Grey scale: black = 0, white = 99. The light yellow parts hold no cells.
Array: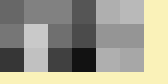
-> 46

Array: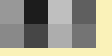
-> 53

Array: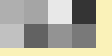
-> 75

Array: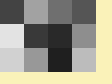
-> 88

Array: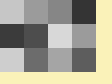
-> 23

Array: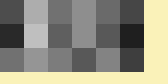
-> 16

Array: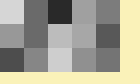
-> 59

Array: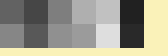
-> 52
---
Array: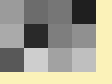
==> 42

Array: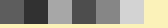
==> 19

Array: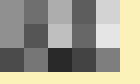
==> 43

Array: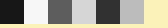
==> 96

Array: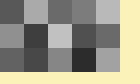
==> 66

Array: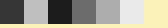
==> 74

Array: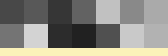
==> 34

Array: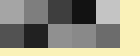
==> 49

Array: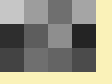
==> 61

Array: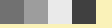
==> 61
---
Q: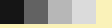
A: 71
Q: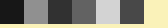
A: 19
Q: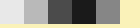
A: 29
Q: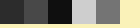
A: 6
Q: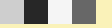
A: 95
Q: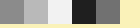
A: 94
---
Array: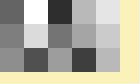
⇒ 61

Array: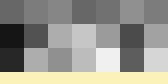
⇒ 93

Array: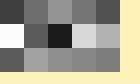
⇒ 55

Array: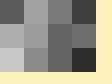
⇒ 54

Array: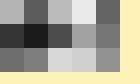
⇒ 84

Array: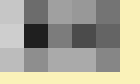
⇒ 66

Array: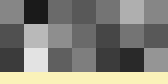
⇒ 23
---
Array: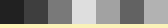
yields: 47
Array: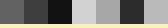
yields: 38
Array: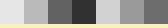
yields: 60
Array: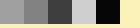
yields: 50
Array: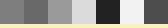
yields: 49
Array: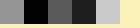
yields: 35
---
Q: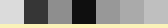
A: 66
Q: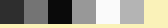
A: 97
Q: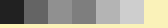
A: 70
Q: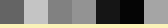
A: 2
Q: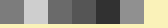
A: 19
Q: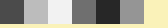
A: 15
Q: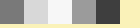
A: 60
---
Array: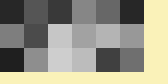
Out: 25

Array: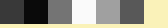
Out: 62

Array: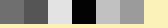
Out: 75

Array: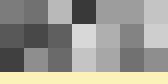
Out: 44

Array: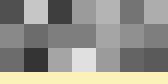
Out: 39

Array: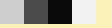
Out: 4

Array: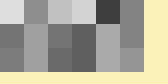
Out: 66
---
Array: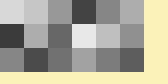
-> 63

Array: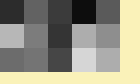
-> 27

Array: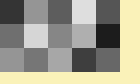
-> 65

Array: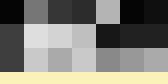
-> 53

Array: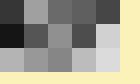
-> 52

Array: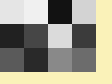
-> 16

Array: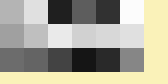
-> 8

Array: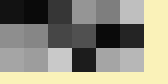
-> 11

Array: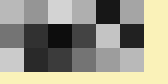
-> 45
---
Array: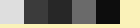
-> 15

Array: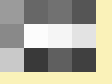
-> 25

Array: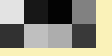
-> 9

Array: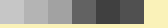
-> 31

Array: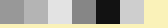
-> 52

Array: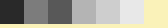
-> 34
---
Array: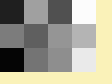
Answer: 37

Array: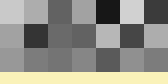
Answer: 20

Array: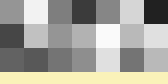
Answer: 75

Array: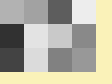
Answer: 88

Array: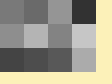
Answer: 70

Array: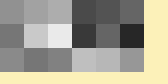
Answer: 78
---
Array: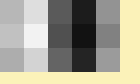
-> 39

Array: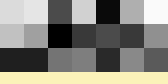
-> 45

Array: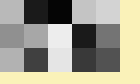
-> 89

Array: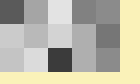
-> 23

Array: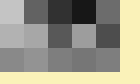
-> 49

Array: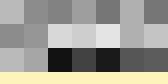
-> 7

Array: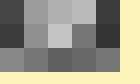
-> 37

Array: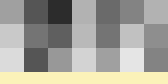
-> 59

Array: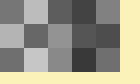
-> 53

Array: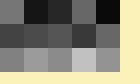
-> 54
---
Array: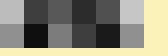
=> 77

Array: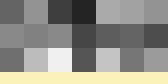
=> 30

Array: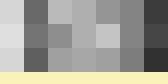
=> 27

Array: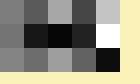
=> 99

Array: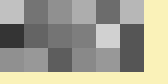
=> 33

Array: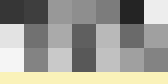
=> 62
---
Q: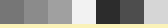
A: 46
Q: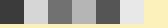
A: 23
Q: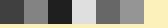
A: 25
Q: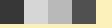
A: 21
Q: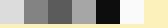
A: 85
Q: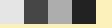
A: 89
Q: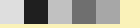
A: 86
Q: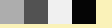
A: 67
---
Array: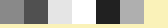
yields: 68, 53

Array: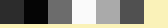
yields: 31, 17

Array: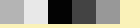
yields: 59, 70

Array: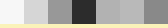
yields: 53, 96

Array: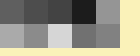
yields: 58, 66

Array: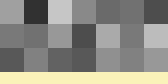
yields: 30, 34

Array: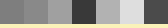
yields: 29, 49

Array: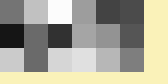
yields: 29, 79

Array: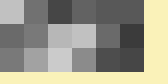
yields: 34, 47
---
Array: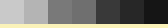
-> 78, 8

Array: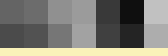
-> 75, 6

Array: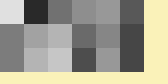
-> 87, 16

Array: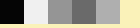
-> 93, 2

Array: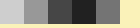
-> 80, 13

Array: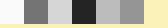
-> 97, 14

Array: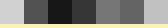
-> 81, 9

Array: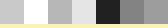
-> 99, 13
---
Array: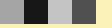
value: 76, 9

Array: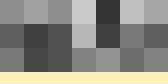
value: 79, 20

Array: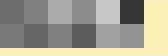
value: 77, 21

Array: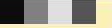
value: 86, 5

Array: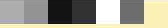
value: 99, 8

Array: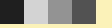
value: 82, 12
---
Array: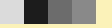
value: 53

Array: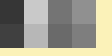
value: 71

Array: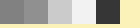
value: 79

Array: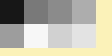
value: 88

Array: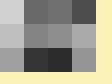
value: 74

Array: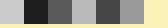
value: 72

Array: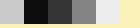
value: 78

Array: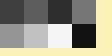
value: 75
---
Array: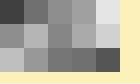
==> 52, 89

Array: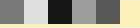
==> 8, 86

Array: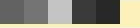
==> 76, 76

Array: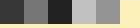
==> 13, 75

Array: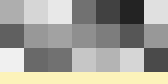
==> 55, 93

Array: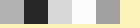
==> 84, 98
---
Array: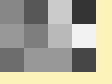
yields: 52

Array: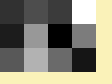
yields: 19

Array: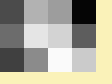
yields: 29

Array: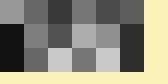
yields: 59

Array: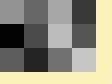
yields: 57

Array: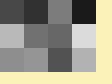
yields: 28
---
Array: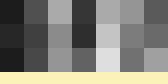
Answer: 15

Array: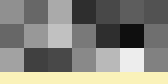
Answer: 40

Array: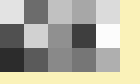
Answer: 31

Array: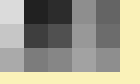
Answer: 77

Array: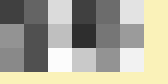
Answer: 57

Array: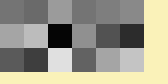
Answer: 64

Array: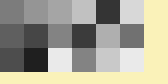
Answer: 37
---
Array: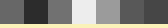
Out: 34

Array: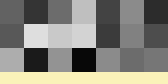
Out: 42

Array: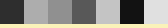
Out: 7

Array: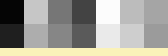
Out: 80

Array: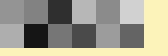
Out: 60

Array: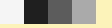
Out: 36
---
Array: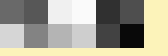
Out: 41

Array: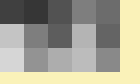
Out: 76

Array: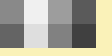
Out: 53

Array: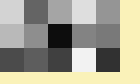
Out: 72

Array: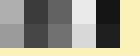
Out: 68

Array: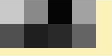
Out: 78

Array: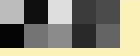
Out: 73
